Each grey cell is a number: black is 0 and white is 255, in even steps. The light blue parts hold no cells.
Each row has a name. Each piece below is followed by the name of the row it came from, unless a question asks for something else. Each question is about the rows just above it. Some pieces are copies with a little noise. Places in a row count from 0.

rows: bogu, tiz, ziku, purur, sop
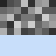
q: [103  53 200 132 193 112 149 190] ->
purur
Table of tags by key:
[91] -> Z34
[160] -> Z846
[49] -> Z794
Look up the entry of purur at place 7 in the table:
Z846
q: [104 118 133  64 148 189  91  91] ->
tiz
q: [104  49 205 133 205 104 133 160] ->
purur
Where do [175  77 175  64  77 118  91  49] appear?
sop

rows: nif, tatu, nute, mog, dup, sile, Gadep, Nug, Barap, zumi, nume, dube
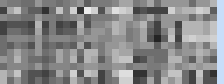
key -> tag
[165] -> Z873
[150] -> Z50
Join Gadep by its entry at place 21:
Z50
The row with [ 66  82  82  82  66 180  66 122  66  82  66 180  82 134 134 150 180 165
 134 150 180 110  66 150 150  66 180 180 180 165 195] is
mog
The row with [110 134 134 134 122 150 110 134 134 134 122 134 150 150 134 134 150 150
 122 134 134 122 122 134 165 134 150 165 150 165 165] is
zumi
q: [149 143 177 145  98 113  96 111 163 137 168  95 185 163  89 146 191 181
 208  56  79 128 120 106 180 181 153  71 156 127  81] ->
Barap

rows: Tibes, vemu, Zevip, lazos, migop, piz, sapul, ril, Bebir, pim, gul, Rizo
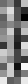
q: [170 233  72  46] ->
vemu
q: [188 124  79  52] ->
Bebir

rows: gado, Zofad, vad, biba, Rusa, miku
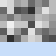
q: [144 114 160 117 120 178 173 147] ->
vad
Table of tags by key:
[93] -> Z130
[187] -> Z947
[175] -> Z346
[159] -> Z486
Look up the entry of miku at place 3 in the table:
Z346
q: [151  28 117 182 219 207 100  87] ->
miku
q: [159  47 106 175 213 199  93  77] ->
miku

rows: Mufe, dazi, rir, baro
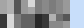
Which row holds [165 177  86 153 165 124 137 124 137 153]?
dazi
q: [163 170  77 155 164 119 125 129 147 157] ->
dazi
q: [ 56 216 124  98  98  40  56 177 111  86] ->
rir

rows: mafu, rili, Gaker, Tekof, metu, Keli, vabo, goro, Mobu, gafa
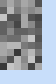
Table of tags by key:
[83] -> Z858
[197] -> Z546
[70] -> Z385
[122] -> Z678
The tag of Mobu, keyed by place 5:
Z385
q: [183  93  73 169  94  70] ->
Gaker
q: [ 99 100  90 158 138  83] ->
Tekof
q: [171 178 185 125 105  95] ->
vabo
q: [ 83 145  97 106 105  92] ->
metu
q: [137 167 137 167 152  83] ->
mafu
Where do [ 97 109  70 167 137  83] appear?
Tekof

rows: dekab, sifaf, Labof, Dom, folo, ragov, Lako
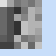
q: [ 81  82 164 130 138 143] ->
ragov
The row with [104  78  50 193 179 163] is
folo
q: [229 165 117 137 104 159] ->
dekab

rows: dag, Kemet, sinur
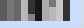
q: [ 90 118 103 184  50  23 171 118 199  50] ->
dag
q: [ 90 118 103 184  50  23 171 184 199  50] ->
Kemet

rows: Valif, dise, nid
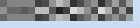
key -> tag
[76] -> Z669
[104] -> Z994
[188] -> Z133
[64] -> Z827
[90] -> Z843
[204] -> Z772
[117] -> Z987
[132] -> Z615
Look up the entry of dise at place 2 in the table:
Z994
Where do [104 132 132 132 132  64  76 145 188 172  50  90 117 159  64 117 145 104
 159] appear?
nid
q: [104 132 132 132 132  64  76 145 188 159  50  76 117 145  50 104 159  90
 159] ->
Valif

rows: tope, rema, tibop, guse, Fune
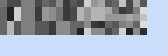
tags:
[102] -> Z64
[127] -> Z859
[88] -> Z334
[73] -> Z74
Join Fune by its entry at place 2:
Z334
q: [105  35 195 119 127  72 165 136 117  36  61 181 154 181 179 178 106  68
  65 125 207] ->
rema
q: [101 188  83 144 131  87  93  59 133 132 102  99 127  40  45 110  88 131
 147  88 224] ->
guse
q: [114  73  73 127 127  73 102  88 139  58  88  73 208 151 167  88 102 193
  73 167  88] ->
tope
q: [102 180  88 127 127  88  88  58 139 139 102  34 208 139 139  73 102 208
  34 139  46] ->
Fune
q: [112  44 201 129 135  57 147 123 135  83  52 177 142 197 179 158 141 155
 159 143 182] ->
tibop

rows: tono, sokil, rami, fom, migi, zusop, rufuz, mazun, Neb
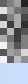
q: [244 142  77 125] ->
rufuz
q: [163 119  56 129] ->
zusop

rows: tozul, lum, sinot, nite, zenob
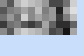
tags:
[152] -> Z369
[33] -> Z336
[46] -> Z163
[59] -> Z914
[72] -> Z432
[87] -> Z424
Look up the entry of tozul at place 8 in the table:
Z432
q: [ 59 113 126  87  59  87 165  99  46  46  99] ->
nite
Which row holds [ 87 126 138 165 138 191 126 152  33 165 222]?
lum
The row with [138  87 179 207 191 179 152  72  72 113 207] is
tozul
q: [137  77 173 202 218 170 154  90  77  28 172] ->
zenob

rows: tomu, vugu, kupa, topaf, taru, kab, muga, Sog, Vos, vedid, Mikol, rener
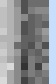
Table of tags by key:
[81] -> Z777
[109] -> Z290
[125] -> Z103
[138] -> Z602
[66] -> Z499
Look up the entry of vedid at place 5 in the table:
Z499
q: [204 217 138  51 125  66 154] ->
vedid
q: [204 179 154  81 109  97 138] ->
Sog
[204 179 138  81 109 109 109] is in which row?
tomu
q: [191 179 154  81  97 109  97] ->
topaf

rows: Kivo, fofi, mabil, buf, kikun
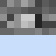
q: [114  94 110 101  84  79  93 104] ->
fofi
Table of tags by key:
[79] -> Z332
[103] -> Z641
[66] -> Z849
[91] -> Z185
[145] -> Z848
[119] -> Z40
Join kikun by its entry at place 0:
Z641
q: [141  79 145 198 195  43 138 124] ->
mabil
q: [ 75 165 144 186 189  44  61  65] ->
buf

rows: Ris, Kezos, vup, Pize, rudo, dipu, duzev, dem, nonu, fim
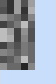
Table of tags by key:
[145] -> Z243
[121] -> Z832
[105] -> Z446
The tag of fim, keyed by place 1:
Z446
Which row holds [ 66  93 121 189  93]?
Pize
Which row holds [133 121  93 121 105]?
dem
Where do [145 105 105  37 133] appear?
fim
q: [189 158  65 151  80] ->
rudo

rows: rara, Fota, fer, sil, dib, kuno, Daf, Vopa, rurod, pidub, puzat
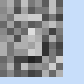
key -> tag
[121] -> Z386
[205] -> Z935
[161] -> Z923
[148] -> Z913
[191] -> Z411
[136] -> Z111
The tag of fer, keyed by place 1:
Z386
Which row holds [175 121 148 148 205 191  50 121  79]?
Vopa
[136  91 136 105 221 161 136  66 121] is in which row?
dib
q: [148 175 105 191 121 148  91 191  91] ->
rara

